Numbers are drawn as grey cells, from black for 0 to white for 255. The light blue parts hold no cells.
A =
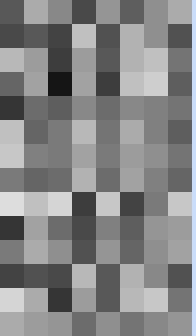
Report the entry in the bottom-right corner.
149
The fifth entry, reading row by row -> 149
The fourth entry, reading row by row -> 73
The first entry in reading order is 88
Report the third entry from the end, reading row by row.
115
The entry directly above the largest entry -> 122
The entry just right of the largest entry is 192
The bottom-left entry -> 170
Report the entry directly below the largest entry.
53
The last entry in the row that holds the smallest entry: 94
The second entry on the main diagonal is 88
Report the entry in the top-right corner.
170
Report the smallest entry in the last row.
108
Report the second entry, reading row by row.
170
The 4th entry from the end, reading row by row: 143
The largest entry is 221
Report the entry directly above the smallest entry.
60
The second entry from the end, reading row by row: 136
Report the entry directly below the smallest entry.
94

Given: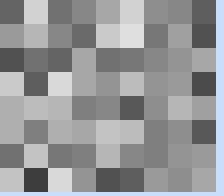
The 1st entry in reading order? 100
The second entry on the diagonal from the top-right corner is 160
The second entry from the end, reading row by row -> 142
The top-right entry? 94
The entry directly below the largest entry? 119
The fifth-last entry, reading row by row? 81
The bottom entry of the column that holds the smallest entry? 61
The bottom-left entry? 195
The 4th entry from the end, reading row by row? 94
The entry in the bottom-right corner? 167
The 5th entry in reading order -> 167
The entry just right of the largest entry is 119
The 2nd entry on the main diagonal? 182
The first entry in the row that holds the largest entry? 154
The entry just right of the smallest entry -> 217
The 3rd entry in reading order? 113
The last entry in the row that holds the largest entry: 81

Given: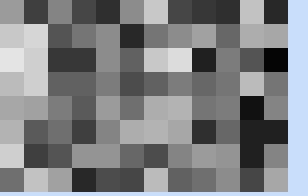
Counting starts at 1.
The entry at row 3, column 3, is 55
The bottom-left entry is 111
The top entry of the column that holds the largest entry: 155
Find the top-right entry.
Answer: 40
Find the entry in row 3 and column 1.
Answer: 228
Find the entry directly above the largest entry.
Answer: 200
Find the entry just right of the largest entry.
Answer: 207
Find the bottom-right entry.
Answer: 167
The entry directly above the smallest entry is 167
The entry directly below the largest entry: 187
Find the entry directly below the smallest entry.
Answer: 117
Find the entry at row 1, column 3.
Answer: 132
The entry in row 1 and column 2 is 63

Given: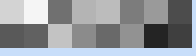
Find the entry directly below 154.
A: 36
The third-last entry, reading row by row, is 146
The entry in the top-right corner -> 76
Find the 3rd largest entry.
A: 195
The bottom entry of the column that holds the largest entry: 97

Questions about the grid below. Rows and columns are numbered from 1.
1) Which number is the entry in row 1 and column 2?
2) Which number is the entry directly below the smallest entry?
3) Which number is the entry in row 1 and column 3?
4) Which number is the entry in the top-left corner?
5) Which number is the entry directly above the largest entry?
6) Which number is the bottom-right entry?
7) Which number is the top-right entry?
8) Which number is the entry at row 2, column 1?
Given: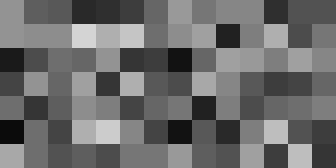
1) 94
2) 168
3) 88
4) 147
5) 41
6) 53
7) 82
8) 147
